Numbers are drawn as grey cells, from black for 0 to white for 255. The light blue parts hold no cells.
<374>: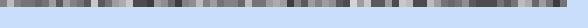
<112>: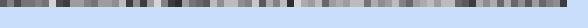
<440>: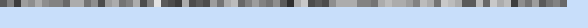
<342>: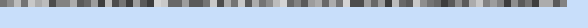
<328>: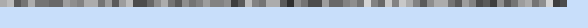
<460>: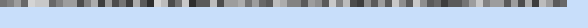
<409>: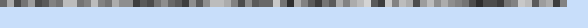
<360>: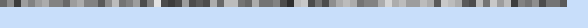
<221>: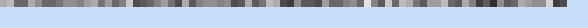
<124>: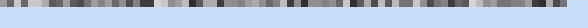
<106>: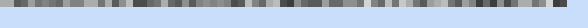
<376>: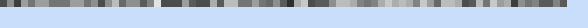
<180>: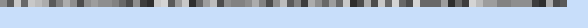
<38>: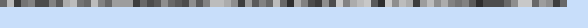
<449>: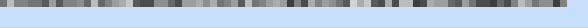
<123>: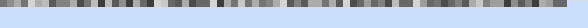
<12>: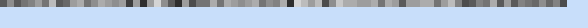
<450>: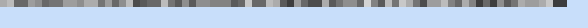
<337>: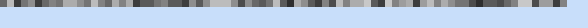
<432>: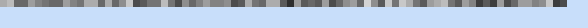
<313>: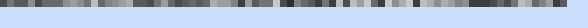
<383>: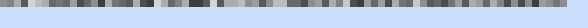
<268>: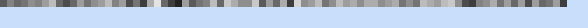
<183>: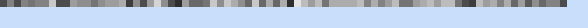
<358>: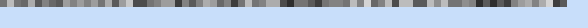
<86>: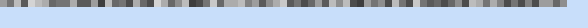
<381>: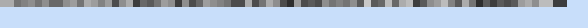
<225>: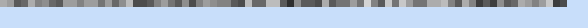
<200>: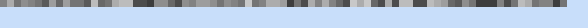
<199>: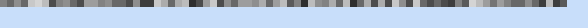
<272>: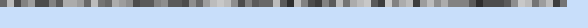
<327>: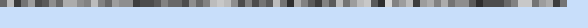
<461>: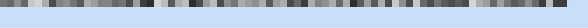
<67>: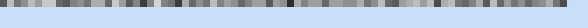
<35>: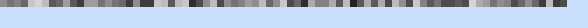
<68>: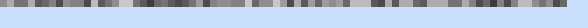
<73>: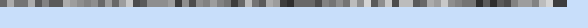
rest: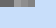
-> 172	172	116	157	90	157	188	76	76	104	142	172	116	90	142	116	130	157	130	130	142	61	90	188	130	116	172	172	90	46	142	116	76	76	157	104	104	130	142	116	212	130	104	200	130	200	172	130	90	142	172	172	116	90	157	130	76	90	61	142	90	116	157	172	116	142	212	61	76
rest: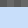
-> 172	157	157	130	61	157	90	116	116	200	76	46	130	104	90	61	116	61	188	76	188	157	200	104	61	200	142	172	200	61	188	172	142	172	157	130	142	61	61	61	76	104	76	116	188	172	104	130	157	61	90
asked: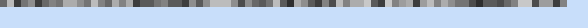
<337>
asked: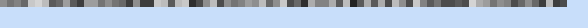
<35>
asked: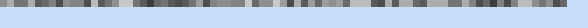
<68>
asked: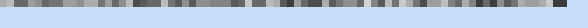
<450>

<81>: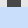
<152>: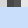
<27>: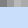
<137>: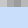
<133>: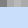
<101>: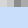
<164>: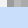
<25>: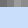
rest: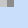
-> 171
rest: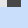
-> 230
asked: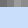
<25>
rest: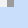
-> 184	171
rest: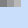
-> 171
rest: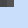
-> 230

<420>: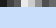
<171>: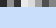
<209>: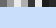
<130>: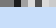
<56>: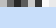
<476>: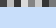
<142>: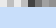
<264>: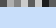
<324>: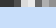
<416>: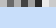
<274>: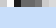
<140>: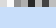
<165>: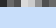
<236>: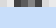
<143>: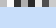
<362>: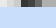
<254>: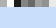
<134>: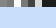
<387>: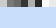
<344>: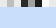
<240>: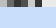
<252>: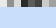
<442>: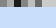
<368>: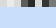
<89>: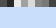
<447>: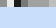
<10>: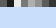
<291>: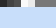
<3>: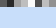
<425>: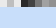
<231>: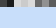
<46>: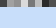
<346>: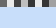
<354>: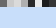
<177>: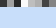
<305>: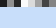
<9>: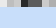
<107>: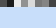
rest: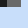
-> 120	203	218
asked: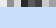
<252>

